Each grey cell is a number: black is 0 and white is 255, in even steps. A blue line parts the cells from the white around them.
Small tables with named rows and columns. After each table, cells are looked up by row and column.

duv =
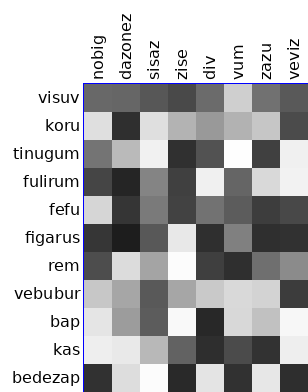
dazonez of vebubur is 166
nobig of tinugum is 116
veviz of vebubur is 60
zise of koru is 179
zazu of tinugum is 64
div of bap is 40
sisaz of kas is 184
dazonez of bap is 156

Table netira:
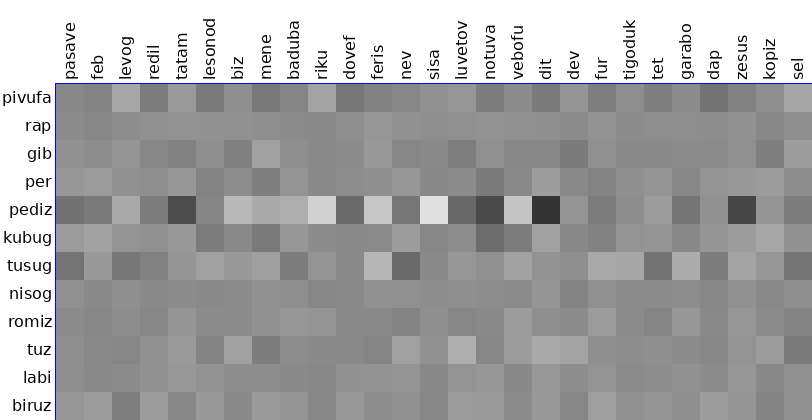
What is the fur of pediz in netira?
124
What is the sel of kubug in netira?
145
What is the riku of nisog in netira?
135
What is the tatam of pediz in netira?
77
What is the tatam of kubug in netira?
153
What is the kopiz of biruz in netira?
132
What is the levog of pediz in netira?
169
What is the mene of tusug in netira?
159
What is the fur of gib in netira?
144
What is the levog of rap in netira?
141
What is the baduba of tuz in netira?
141
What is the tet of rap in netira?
142
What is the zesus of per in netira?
153
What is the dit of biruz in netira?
153

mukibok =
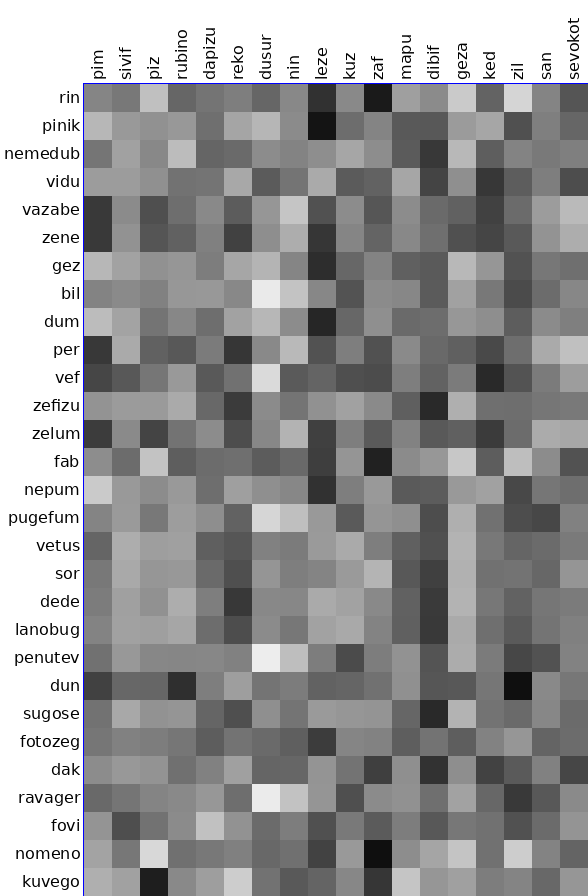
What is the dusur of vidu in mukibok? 91
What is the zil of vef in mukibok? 83
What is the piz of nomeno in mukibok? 216
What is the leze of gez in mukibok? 45
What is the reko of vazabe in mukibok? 92
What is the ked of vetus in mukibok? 120
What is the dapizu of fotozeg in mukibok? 93
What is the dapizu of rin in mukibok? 116
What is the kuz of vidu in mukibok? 91
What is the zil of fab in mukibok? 190
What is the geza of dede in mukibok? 179
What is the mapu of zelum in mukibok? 130
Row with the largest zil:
rin

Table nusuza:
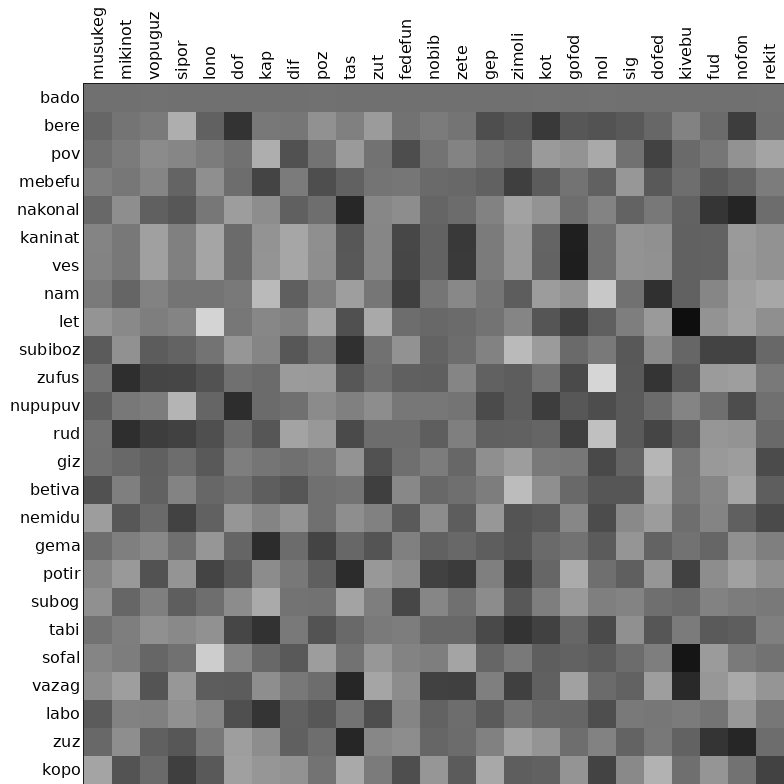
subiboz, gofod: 106
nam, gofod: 146
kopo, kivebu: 111
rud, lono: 79
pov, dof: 113
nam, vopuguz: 130
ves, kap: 148
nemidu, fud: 132
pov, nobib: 115
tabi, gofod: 102
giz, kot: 121
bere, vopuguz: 122
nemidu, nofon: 96
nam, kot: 156
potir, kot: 102

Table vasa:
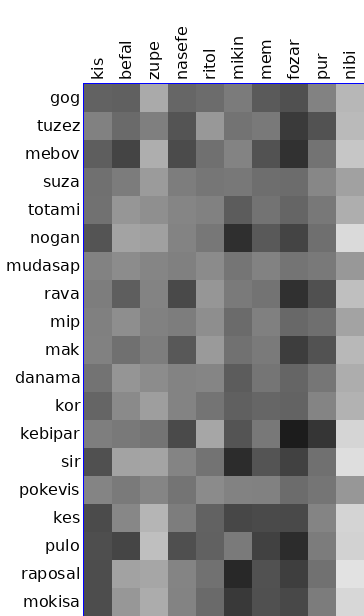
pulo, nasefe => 79
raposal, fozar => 62
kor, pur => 132
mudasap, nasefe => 128
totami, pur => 120
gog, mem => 90
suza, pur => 135
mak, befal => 112
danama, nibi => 173
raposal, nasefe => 132
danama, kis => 115
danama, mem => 117
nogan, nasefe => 131
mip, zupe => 129
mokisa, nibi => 215
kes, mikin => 71
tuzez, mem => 121
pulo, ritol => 97

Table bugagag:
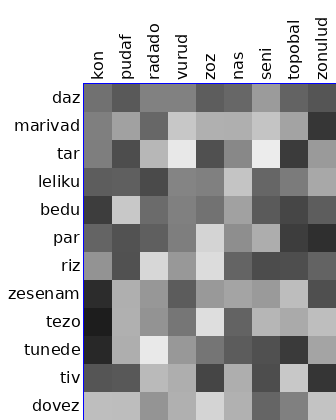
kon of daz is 113
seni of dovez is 101
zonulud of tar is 154
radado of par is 95
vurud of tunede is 152
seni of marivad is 196
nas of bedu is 161
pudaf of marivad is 161
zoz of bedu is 114
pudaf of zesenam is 175
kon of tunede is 40
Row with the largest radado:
tunede

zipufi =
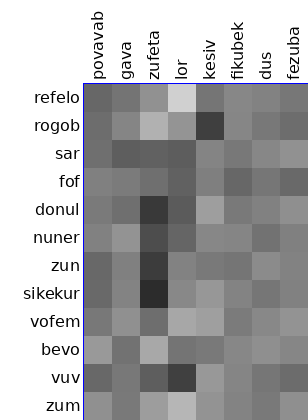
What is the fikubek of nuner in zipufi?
133
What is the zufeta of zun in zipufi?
60
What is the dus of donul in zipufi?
129
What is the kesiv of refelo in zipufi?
117
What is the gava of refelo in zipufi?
116
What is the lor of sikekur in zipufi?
136
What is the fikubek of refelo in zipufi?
135
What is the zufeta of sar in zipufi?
97
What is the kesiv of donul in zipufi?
158
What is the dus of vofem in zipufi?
136
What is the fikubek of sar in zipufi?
120
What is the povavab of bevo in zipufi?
153
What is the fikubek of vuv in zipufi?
133
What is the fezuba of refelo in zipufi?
119
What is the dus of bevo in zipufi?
143
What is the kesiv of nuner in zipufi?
135
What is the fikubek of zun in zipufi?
117
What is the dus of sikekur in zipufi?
118
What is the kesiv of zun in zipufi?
121
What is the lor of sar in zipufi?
93

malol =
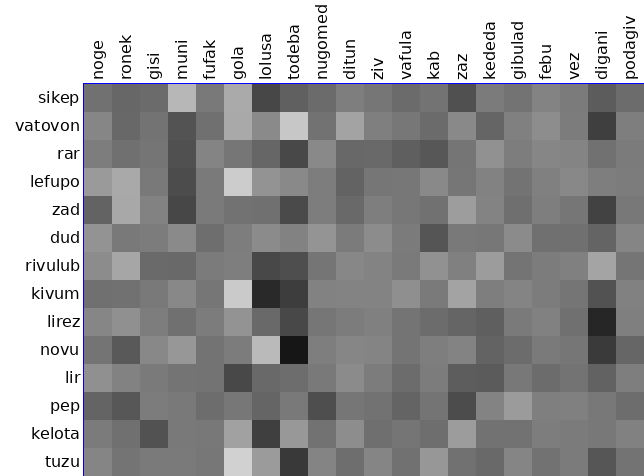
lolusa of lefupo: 147
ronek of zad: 168
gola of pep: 119
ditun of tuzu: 110
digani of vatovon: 63
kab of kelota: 110
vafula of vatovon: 119
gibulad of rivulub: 116
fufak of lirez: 124
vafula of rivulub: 122
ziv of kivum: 131
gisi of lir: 122
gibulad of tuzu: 133
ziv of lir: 124
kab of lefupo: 137
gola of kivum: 202
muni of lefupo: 76

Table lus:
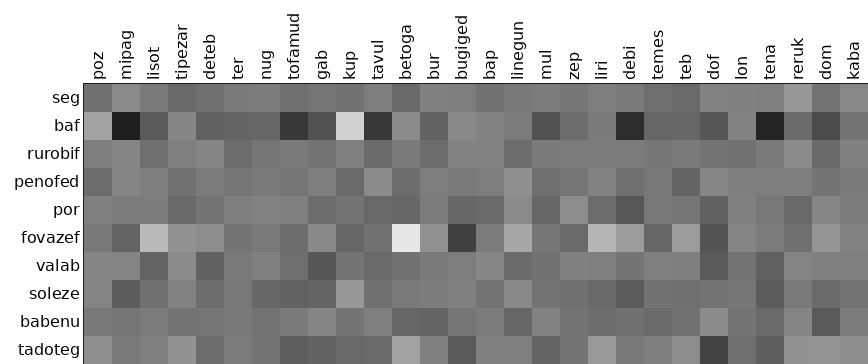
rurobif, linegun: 108
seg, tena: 127
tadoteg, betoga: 161
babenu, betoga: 102
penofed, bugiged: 121
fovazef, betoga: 230
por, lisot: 124
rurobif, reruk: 139
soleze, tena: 92
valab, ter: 121
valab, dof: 89
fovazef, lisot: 186
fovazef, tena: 124
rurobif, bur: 108
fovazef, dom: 149
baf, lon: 131
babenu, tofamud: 122
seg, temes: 110

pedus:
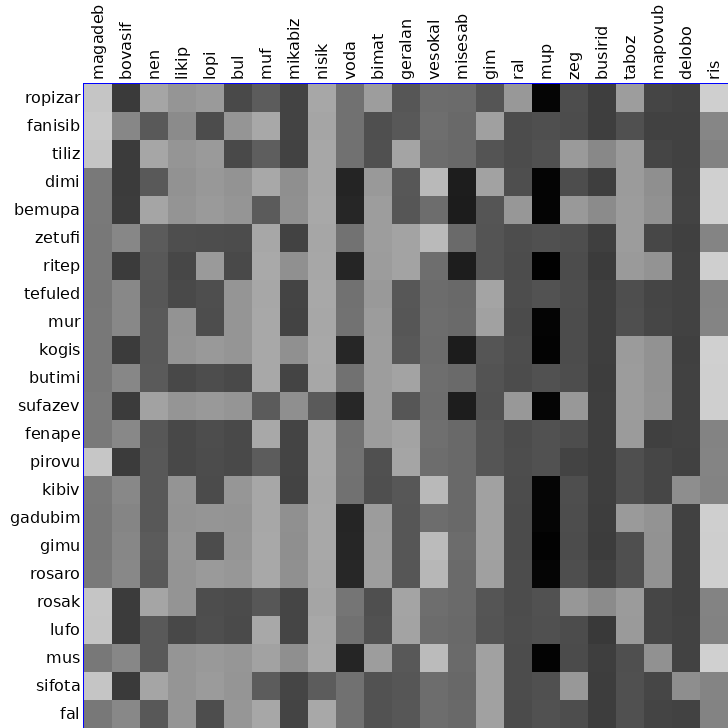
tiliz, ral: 76
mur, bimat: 156
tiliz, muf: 94
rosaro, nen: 89
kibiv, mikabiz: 67
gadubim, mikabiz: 144
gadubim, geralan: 86
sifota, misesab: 104
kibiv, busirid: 62

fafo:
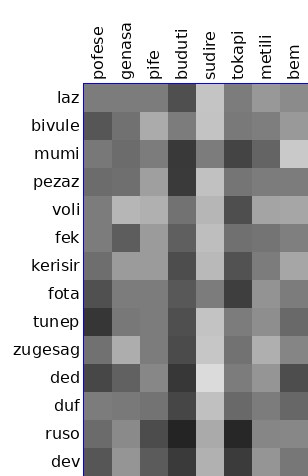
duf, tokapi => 105
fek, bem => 127
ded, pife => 135
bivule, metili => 126
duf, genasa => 121
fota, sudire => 124
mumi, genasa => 108
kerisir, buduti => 77
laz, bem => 139
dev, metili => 149

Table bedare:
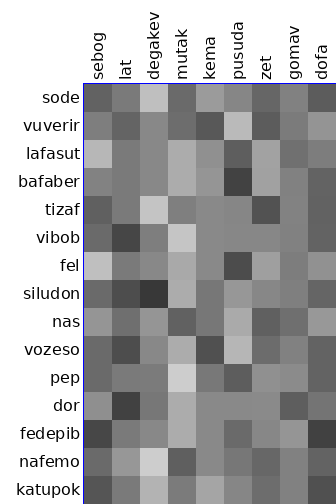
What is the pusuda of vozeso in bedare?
182
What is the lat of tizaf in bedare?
122
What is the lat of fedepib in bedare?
122
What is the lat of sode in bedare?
122
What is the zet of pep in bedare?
144
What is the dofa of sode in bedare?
92
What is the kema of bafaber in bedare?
149
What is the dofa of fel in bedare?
145
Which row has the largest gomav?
fedepib

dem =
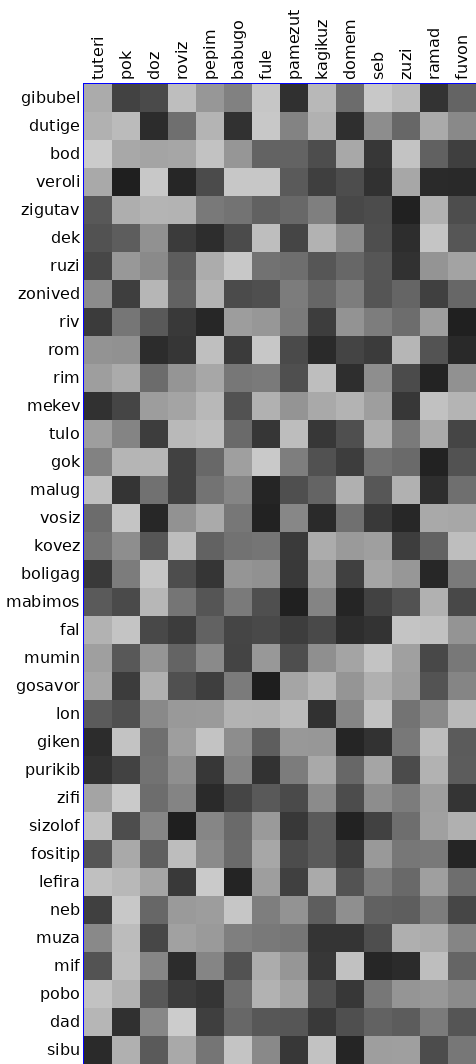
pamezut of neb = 147
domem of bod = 168
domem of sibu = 37
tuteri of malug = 191
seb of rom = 59
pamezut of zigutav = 104
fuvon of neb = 70
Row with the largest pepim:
lefira

